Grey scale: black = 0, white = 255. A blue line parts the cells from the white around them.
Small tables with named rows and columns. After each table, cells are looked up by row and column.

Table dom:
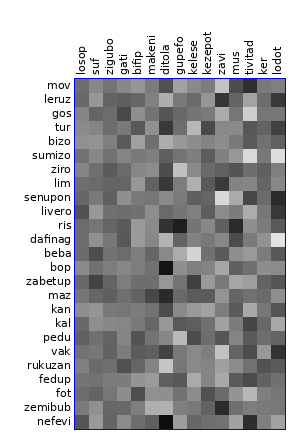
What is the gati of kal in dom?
134
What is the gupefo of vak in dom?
120
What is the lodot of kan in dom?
85
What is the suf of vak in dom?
119
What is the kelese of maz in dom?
91
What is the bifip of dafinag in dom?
155
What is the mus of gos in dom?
118
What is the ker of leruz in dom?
109
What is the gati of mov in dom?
136
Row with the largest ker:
vak

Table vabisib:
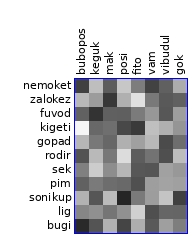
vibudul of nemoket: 96
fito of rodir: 93
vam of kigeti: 191
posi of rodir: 220
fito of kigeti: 58
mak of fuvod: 96
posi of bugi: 69
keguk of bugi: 84
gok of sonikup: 64
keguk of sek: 204
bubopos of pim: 97
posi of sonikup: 37
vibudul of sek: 161
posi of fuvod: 95

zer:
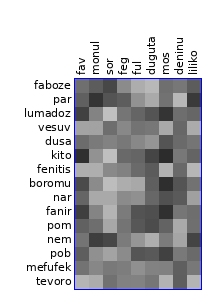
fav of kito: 48
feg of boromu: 173
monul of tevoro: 172
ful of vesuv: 115
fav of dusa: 108
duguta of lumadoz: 84
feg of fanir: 123
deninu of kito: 120
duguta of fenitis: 91
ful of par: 146
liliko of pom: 111

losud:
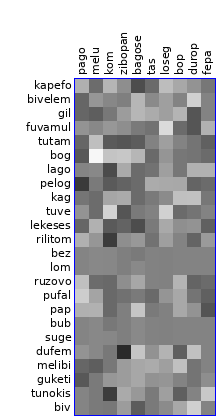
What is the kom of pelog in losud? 90
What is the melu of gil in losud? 94
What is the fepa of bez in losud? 131
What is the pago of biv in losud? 132
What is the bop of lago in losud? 119
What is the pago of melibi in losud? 102
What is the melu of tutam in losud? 191
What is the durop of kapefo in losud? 147
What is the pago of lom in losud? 132
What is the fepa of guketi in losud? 142
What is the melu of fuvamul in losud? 136
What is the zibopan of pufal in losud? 113
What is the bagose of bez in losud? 122
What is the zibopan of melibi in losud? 156
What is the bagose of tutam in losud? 92
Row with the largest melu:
bog

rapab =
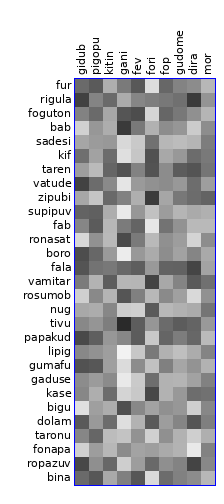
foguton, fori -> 213
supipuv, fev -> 151
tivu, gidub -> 136
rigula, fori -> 126
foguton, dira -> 144
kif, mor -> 121
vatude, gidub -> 66
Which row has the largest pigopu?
zipubi

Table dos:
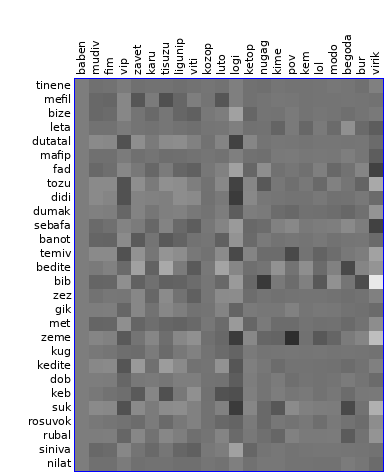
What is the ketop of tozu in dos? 134
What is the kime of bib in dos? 121
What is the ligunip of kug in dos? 120
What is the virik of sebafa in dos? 65
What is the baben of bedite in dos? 125
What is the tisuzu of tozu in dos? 144
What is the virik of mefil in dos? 114
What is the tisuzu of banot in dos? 89
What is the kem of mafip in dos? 119
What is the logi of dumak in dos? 93
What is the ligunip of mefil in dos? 102
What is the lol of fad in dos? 127
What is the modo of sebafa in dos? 126

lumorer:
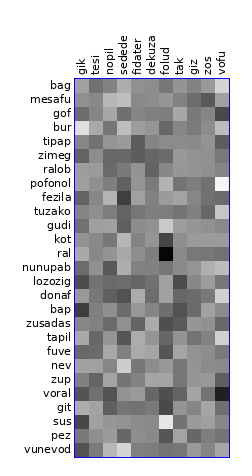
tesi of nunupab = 145
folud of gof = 126
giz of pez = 103
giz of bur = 123
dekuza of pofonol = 123
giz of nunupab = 149
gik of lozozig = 77
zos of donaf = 121
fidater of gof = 133
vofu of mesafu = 160

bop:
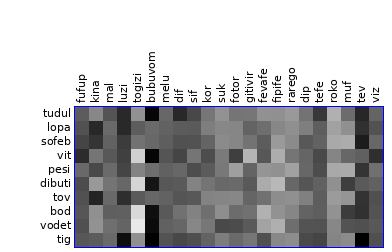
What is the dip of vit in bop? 101
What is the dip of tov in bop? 128
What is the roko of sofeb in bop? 169
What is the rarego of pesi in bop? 161
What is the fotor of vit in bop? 63
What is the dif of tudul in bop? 40
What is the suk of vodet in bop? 73
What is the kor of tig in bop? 99
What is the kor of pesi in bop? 91
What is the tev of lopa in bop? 48
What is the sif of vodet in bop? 135
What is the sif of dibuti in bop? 131
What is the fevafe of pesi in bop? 149
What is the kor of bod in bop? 111
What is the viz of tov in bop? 80
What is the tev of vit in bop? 96
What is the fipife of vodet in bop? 175
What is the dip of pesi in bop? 103
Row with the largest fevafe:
bod

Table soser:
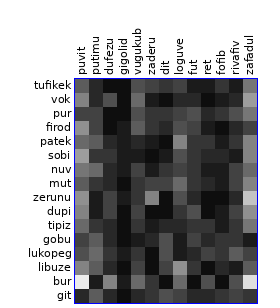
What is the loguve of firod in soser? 79
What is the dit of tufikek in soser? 53
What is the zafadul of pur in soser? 118
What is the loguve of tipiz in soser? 40
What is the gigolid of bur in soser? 27
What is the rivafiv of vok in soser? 40
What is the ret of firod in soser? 27
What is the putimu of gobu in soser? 92
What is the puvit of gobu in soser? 66
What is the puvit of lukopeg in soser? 79
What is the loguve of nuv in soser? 66
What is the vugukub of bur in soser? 105
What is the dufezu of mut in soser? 40

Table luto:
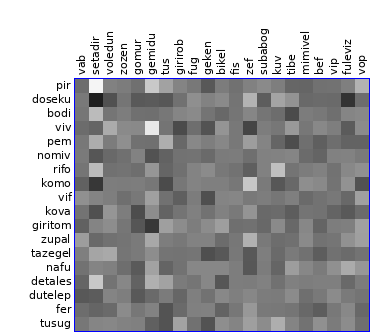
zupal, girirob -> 120
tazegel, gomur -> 122
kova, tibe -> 93
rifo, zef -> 95
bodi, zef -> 134
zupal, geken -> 130
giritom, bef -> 100
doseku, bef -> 107
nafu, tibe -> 157
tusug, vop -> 111
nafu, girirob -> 114
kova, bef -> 114
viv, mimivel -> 119
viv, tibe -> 153
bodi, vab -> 118
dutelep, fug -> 127

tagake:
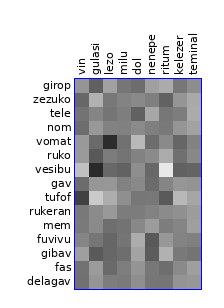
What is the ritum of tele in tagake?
119
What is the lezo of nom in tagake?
130
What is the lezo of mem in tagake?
111
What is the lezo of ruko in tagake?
124
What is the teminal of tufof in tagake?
166
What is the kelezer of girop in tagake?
119
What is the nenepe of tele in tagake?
167
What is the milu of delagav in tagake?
122
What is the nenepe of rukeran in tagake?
130
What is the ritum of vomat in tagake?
138
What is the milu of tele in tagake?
126
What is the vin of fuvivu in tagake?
133
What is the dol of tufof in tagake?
119
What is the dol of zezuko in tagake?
137
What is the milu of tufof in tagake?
143
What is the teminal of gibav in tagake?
116
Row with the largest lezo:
tufof

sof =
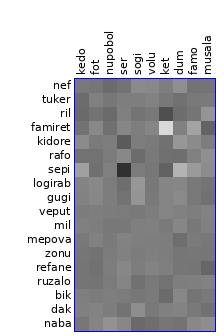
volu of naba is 110
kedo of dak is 128
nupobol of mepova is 122
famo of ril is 117
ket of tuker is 120
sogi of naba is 106
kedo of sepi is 160

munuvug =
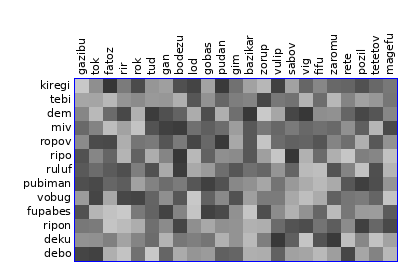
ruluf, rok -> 126
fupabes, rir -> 201
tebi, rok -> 139
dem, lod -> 172
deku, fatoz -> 128
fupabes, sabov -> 177
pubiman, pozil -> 63
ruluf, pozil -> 194
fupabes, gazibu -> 81
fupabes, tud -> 99

